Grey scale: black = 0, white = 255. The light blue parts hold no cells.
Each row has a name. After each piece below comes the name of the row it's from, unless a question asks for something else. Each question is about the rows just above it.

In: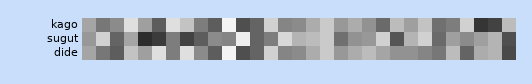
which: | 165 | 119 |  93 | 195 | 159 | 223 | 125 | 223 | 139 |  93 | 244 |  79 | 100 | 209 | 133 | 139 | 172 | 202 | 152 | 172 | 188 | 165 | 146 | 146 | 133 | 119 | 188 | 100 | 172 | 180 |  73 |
dide
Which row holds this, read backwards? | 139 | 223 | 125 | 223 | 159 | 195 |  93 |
dide
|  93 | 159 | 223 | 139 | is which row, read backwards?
kago

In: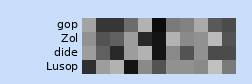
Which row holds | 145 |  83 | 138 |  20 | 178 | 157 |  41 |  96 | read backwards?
dide
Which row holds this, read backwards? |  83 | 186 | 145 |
Zol
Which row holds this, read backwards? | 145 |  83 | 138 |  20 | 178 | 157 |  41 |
dide
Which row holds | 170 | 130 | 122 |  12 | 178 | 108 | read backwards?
gop

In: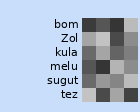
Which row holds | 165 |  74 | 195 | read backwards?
tez
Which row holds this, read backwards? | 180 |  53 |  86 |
melu
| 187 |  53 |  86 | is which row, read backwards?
bom
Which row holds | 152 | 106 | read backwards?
sugut
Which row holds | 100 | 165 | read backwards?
kula

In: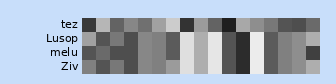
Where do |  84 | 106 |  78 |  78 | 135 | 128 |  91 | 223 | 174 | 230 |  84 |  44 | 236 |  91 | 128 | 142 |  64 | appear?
melu
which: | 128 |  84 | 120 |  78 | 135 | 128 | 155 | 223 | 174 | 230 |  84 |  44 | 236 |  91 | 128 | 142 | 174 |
Ziv
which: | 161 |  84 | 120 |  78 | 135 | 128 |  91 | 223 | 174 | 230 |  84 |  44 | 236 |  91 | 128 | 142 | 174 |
Lusop

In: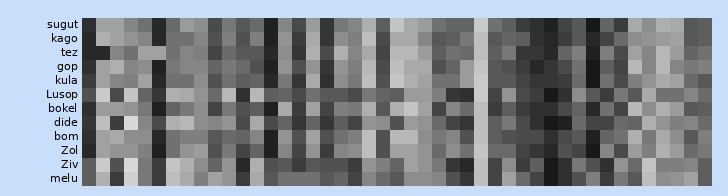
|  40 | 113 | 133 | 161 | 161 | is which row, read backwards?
sugut
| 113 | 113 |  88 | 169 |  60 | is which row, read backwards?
melu
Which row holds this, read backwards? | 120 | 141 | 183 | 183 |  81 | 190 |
bom
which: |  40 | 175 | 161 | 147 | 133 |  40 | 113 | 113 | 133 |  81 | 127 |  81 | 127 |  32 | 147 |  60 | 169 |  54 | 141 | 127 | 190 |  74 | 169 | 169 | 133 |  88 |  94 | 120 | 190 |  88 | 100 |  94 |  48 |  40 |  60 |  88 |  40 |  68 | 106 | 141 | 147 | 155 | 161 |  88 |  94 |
kago

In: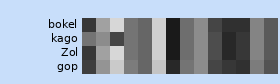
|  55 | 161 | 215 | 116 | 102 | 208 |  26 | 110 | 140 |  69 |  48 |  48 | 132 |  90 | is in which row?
bokel
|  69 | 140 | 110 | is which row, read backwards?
bokel

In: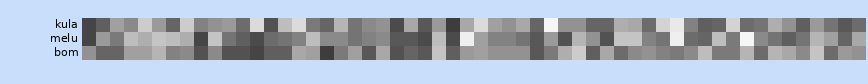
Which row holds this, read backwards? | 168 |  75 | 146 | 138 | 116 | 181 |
kula
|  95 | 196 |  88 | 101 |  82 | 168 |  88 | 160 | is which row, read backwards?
bom
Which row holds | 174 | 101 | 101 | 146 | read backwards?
kula
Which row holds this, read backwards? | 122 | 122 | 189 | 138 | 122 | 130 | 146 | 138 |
bom

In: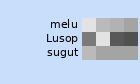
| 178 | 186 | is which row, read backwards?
melu
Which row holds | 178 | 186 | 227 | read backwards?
melu
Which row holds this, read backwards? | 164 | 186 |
sugut
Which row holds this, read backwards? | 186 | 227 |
melu
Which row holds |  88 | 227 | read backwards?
Lusop
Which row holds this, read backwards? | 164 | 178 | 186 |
melu

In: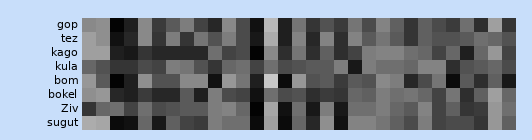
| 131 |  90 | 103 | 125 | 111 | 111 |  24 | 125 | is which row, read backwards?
Ziv
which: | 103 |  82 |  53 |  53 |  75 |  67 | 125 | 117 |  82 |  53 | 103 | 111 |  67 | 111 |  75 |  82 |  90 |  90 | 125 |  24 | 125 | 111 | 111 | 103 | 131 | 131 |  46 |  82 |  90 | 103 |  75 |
kula
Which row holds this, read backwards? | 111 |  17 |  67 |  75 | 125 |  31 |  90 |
bokel

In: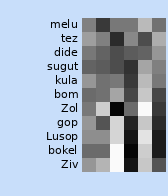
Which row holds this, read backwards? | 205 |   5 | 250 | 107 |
bokel
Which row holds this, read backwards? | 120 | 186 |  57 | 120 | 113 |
kula
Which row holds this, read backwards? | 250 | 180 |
Ziv
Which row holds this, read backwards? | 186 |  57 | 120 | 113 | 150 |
kula

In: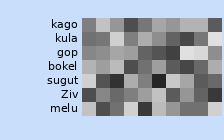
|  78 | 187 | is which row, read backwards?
bokel
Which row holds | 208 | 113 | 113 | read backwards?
melu
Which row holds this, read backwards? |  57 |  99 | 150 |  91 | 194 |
Ziv
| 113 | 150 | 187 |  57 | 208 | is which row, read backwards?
melu
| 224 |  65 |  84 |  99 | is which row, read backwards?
gop

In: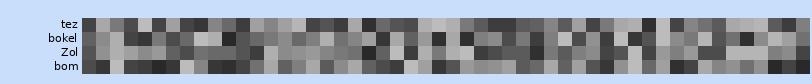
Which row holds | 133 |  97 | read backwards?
tez
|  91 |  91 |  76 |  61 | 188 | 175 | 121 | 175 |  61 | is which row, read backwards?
Zol
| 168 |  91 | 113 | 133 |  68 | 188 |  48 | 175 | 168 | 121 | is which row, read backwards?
tez
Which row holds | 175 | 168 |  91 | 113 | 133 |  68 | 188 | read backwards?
tez
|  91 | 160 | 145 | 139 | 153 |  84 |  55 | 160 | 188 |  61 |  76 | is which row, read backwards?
bom
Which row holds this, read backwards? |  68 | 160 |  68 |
tez
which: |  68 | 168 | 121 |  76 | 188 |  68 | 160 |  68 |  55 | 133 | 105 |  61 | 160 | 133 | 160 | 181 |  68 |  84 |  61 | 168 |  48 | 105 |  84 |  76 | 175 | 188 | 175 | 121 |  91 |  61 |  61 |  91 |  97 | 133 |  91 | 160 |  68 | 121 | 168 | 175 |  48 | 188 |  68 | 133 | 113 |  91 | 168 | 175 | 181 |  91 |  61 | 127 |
tez

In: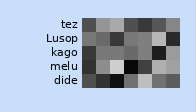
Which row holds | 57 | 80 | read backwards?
tez
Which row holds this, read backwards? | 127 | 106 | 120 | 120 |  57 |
kago
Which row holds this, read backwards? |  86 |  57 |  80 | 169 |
tez
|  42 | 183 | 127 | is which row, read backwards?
Lusop

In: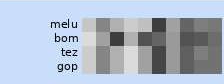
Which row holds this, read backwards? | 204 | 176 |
melu
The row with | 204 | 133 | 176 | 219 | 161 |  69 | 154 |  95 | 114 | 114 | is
gop
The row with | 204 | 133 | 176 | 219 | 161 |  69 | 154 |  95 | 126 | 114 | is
tez
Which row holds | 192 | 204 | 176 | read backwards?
melu

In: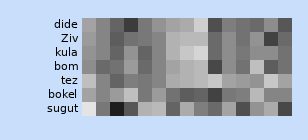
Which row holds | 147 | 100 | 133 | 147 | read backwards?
kula
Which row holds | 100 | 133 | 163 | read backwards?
dide
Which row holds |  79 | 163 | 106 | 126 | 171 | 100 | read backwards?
sugut

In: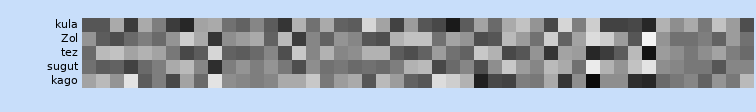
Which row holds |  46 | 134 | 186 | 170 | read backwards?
sugut
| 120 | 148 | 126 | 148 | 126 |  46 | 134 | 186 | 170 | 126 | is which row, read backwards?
sugut
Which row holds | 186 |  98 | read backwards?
Zol
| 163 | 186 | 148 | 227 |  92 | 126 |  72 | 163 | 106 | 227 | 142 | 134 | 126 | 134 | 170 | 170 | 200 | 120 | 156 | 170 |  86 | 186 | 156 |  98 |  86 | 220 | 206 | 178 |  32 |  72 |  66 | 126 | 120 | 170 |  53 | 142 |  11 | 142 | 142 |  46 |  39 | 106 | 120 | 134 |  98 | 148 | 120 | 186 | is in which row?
kago

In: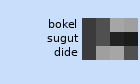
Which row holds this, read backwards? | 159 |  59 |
dide
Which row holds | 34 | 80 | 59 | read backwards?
sugut
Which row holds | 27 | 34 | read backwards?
sugut
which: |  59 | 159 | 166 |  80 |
dide
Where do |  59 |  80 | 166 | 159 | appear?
bokel

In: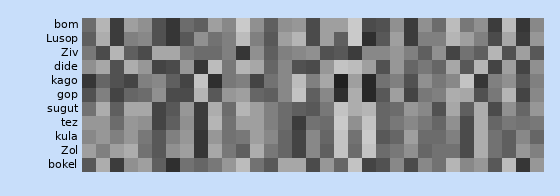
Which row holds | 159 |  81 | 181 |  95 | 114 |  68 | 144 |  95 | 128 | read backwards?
Ziv
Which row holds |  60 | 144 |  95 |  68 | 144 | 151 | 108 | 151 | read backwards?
tez

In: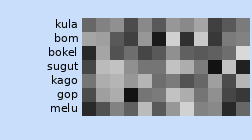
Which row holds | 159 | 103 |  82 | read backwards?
kago
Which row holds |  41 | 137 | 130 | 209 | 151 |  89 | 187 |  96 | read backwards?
melu
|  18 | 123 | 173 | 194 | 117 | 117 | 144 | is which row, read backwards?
sugut
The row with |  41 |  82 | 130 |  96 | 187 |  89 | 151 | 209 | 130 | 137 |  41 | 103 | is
melu

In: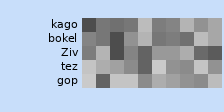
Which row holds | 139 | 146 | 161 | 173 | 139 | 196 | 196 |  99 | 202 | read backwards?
gop
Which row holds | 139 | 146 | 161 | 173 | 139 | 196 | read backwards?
gop
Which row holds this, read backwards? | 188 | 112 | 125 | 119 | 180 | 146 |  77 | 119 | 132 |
bokel
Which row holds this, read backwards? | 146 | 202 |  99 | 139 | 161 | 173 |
tez
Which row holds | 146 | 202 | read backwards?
tez
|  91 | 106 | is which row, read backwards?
Ziv
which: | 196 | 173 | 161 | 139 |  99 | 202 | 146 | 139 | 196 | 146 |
tez

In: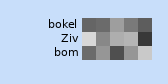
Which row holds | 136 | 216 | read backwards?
Ziv
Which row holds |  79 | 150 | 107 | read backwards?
bom
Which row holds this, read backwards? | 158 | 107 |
bokel
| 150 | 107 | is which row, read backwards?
bom
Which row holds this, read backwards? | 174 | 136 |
Ziv

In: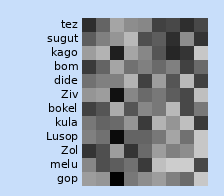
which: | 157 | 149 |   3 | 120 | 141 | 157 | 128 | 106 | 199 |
gop
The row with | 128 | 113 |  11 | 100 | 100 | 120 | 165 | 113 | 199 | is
Lusop
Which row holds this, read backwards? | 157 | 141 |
gop
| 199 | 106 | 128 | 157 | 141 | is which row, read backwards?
gop

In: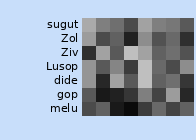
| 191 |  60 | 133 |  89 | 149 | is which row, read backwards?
Lusop
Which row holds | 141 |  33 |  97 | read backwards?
Zol
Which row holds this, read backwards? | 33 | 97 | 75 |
Zol
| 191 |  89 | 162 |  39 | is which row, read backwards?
dide
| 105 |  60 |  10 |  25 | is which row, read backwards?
melu
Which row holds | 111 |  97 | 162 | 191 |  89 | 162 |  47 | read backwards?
Ziv
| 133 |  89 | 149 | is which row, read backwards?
Lusop

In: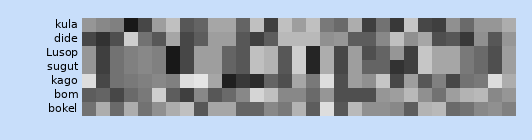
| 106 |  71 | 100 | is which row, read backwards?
bom
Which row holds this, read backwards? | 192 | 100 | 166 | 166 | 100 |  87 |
kula
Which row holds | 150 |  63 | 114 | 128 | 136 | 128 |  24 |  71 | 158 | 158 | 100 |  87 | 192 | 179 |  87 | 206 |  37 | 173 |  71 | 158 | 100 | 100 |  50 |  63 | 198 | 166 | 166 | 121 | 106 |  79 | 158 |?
sugut

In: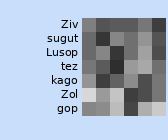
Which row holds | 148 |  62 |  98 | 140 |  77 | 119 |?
kago
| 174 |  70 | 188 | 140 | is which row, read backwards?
gop
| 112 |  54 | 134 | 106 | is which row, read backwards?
Lusop
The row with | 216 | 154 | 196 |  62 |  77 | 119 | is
Zol

